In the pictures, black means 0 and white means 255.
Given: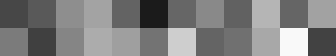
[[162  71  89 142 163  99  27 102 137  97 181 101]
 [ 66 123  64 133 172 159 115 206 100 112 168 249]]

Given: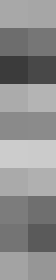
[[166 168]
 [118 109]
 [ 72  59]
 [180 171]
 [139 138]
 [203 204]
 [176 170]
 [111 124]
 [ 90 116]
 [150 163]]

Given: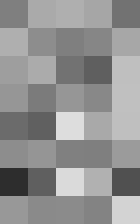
[[114 127 170 175 166]
 [167 175 141 127 134]
 [191 158 171 114  95]
 [192 150 123 150 136]
 [191 107  96 221 169]
 [155 141 149 128 127]
 [ 80  45  95 218 177]
 [211 152 138 139 131]]

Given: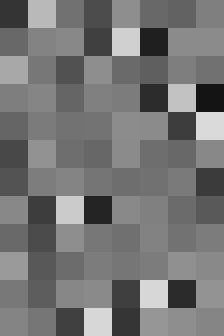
[[127  52 185 113  76 142 104  98]
 [139 104 131 136  64 208  31 139]
 [113 168 119  81 142 106  95 126]
 [ 20 126 133 101 128 124  44 194]
 [218 101 123 114 115 140 139  61]
 [136  72 146 110 103 139 110 104]
 [ 59  83 125 132 117 110 113 122]
 [ 89 136  61 203  36 137 128 107]
 [124 105  75 142 119 112 130 114]
 [137 154  88 108 124 118 124 144]
 [147 120  93 135 138  63 215  43]
 [133 132 118  64 215  53 150 142]]

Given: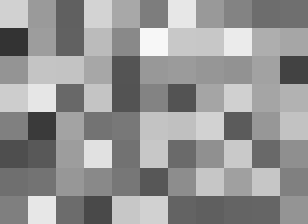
[[111 209 154  96 211 168 125 231 153 131 109]
 [166  51 157  97 187 137 247 200 199 235 174]
 [ 66 148 196 195 167  84 152 155 150 146 162]
 [178 205 230 104 196  83 131  83 165 208 165]
 [194 128  58 163 115 120 195 192 210  91 151]
 [143  78  88 157 225 114 199 106 144 201 105]
 [128 111 115 151 137 119  87 141 198 160 198]
 [148 127 231 108  73 199 209  99  95 100 101]]

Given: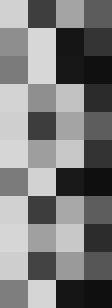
[[ 92 209  62 164]
 [ 52 142 215  21]
 [ 16 123 215  23]
 [ 43 211 143 194]
 [ 93 207  61 164]
 [ 51 214 158 200]
 [ 15 123 210  25]
 [ 93 209  61 168]
 [ 44 214 160 200]
 [ 86 206  67 154]
 [ 15 126 213  21]]

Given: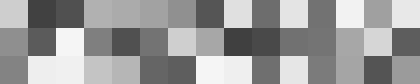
[[232 206  65  80 177 171 162 144  85 224 109 228 114 242 160]
 [ 93 143  91 245 127  80 115 207 167  64  73 113 116 167 214]
 [155 131 238 240 196 182 101  94 245 239 111 230 123 165  84]]

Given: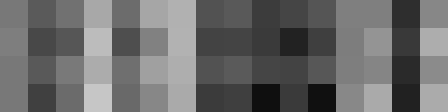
[[135 120  90 113 168 108 166 177  82  89  60  69  85 127 127  46]
 [173 126  72  86 188  78 129 178  67  68  58  34  63 125 148  57]
 [139 120  89 121 172 111 160 174  82  90  69  67  87 126 133  42]
 [171 120  64 107 198 105 135 170  59  63  15  58  16 136 170  33]]

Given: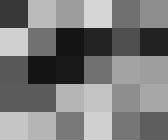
[[142  56 187 157 214 112]
 [ 34 208 113  20  35  79]
 [158  88  20  24 113 163]
 [167  91  91 180 195 142]
 [ 94 197 181 121 208 118]]
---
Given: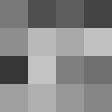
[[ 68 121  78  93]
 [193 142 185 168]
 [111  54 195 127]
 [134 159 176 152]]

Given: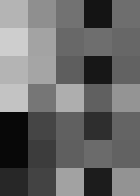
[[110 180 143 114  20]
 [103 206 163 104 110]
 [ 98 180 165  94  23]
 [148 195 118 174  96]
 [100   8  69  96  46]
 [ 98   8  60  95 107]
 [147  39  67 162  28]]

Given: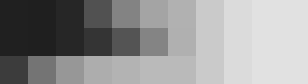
[[225  32  31  38  81 131 164 177 202 219 225]
 [225  32  31  38  52  84 132 176 202 219 225]
 [225  60 116 151 173 179 186 186 202 219 225]]

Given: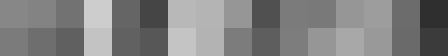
[[ 47 135 131 114 205 101  69 184 180 150  80 123 121 150 157 108]
 [ 59 123 110  96 195  97  87 196 179 124  94 125 150 168 153 106]]

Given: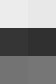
[[232 236]
 [ 48  53]
 [118 115]]

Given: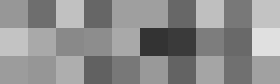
[[195 151 110 193 102 159 159 103 191 120]
 [224 195 169 137 141 169  51  58 125 105]
 [161 156 150 174  97 120 153  99 165 112]]

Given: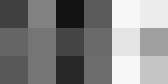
[[236  64 129  19  91 247]
 [159 101 117  68 106 228]
 [197  87 118  39 108 247]]

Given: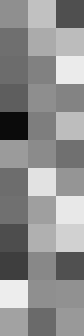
[[ 79 143 193]
 [188 111 171]
 [235 108 129]
 [131  94 142]
 [189  11 126]
 [112 155 139]
 [149 109 226]
 [232 112 159]
 [209  77 176]
 [ 80  62 136]
 [145 237 143]
 [153 162 106]]
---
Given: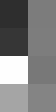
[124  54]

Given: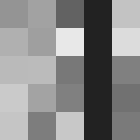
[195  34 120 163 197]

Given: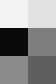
[225  10]

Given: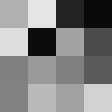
[  9 163 154 130]

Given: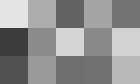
[116 137 110]

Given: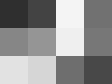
[113 239 214]

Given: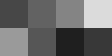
[219  31]

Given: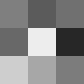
[112 237 206]
